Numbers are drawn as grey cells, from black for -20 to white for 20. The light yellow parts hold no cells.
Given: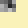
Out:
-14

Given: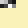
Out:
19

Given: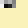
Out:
-14

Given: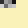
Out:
9

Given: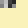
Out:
-12

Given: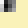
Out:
-8
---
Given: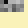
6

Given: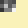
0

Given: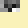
-15

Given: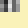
12

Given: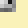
-3

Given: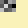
-4

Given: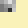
-13

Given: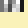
-8
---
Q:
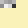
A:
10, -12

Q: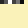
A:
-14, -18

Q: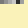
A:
-1, 5

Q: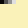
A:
-19, 15

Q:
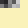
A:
-12, 8

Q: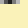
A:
7, 9
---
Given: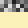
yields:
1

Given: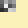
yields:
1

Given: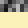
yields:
3

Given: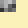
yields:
10

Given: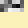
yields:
14

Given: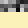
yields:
-15

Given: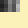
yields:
-5

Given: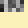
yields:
6

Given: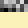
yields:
14
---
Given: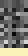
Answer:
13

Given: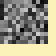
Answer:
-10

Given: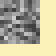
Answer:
-2

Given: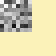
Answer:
-3

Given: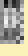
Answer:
-10

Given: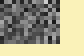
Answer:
-10

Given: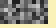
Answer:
-11

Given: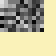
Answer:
11
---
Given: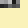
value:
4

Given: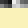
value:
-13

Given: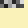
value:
10

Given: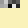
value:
12

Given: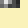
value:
16

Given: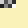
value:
-7

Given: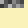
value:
-7

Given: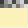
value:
3
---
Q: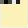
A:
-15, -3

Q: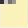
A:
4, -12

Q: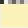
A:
14, -12

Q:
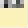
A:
8, 12

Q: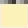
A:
-3, 7

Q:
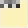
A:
9, -5

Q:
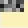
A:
-8, -4

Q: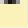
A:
3, 13
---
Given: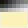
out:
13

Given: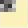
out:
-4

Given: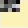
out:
7

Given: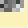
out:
10

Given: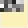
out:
9

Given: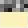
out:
5

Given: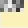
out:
12
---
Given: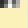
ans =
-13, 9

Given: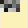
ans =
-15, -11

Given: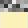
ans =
-7, -11

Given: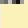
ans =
1, 5

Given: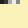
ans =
-15, 1

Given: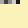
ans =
6, -16
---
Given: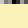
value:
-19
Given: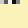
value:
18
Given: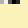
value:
-6
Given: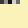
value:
-17
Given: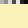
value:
-8
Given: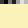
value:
-15
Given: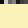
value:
0
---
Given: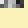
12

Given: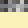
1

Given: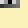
-6

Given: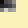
-10

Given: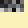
-4

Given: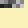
-13

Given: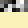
15
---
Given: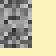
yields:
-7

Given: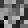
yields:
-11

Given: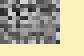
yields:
-7

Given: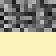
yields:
5

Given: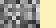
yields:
8
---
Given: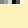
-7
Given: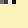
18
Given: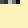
-2
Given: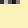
-16
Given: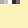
-13
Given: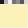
-6
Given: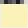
-2
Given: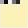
-2
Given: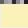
9
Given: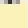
10
